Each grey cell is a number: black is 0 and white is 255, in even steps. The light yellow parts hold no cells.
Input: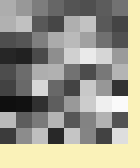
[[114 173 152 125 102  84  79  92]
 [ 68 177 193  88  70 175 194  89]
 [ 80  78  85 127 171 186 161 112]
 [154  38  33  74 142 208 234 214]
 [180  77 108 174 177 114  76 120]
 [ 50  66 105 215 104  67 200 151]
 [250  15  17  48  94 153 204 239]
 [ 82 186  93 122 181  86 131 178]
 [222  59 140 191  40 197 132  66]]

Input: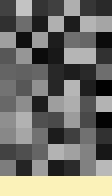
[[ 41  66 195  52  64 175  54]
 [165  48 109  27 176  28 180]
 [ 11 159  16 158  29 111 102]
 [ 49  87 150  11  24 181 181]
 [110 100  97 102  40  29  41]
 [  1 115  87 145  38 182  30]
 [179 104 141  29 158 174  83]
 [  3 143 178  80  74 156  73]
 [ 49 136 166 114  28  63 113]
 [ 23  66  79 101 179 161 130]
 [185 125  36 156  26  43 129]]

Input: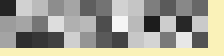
[[103  36 209 187 141 165  94 115 210 197 126  90 136]
 [202 156 165 117 221 176 185  77 245 186  28 205  39]
 [ 82 164  46  54  65 207 148  89  67 199 212 121 231]]

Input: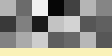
[[133 181 107 241   6  65 181]
 [ 96  57 128  26 195 211  86]
 [ 87 130 170 205  94 105 183]]

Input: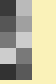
[[186  58]
 [160  86]
 [204 120]
 [121 205]
 [ 89  50]]

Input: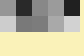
[[ 32 150  41 136 155]
 [210 205 121 124 169]]

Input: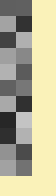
[[ 96  95]
 [ 50 163]
 [176  66]
 [136 160]
 [ 91 178]
 [119  97]
 [ 48 169]
 [196  39]
 [178  47]
 [ 75 146]
 [114 162]]

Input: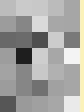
[[166 188 202 200 187]
 [166 156 134 218 167]
 [121 104 107  78 204]
 [244 157  30 206 167]
 [166 163 134 200 177]
 [166 156 134 113 161]
 [234  86 154 160 167]]

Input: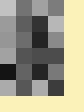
[[124 194 115 161]
 [183 155  94  51]
 [138 150 109  36]
 [ 76 162  84  76]
 [121  20  99  36]
 [ 60 171  87 171]]
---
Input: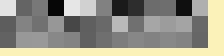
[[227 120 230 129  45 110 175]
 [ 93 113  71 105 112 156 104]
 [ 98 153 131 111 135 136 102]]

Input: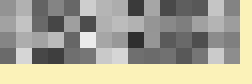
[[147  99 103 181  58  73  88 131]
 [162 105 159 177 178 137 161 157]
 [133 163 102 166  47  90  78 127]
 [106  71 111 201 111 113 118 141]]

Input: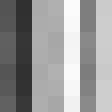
[[ 84 170 251 203]
 [ 86 172 249 205]
 [ 96 174 244 205]
 [ 95 173 245 204]
 [ 85 169 250 201]
 [ 89 172 247 206]
 [ 97 174 241 206]]

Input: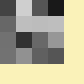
[[ 67  85]
 [103 188]
 [113 104]
 [114  96]]

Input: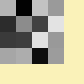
[[181 194]
 [ 44  66]
 [ 58 225]
 [166  13]]

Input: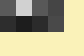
[[90 88]
 [45 43]]
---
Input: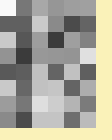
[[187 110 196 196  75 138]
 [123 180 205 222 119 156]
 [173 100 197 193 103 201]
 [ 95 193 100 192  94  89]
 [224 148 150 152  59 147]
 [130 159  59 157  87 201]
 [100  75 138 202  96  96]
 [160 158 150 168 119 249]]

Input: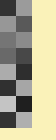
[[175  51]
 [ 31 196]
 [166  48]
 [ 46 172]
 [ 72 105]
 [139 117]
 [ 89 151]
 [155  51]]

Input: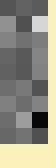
[[ 80 115 102]
 [  8 156 109]
 [131 108 128]
 [ 83 120 110]
 [130  88  97]
 [133  89 101]
 [125 113 131]
 [213  80 144]
 [ 90  98  84]]

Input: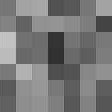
[[ 86 130  87 127 146 141  97]
 [ 94 138  94 120 151 144  90]
 [145 135  83  78 153 178 121]
 [125  94 105  48 110 104 187]
 [120 103 116  51 108 113 193]
 [ 68 125 138 147 146  98 131]
 [163 119  87  81 167 163 118]]

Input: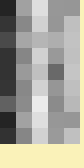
[[192 154 209 134  50]
 [150 151 222 162  36]
 [184 139 235 139  97]
 [191 150 209 136  53]
 [197 105 192 154  51]
 [192 153 209 134  51]
 [194 174 181 166  74]
 [191 150 209 136  53]
 [150 151 222 161  36]]

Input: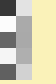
[[210  96]
 [175 245]
 [169 102]
 [170 252]
 [227  55]]
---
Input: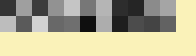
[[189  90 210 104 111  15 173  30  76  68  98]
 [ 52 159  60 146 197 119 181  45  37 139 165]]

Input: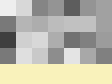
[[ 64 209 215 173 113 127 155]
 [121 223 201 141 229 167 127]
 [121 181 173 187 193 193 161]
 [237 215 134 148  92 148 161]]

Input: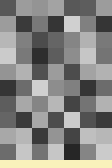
[[ 52 107 209 140 127  52 107]
 [100  59 169  75 203  81  59]
 [ 87 155 148 163  87  94 155]
 [ 94 169 133 184  67 115 177]
 [155  59 121  52 209 127  52]
 [107 197 115 197  39 133 203]
 [148 177  81 155  75 163 177]
 [184 127  75 100 133 177 121]
 [169 184  59 148  67 191 184]
 [203 121  45  94 140 197 115]]

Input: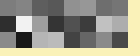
[[138  24 181 187  67 102 138  73]
 [ 46 242 158  52  81  60 193 173]
 [125 132  94  88 145 151 110 117]]

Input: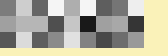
[[160 182 182  79 198  25 160 168  53]
 [124 206 102 245 174 245  94 117 238]
 [ 87 219  94 138 225 130  72 109 153]]

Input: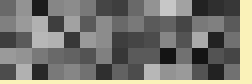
[[ 62  90 183 177  55 154 140  62  69  76 134  83 170  34 113]
 [128 154 177  62 162  90 140 105 121  90  98  69 121 128  90]
 [154 147 121 105  98  83 128  55  90  90  20 113  20  83  69]
 [ 76 177  40 121 134 113  47  98  76 183 147 154  83  34 113]
 [105 147  28 134 140 121  69  62 105 147 199 162  34  47  55]]
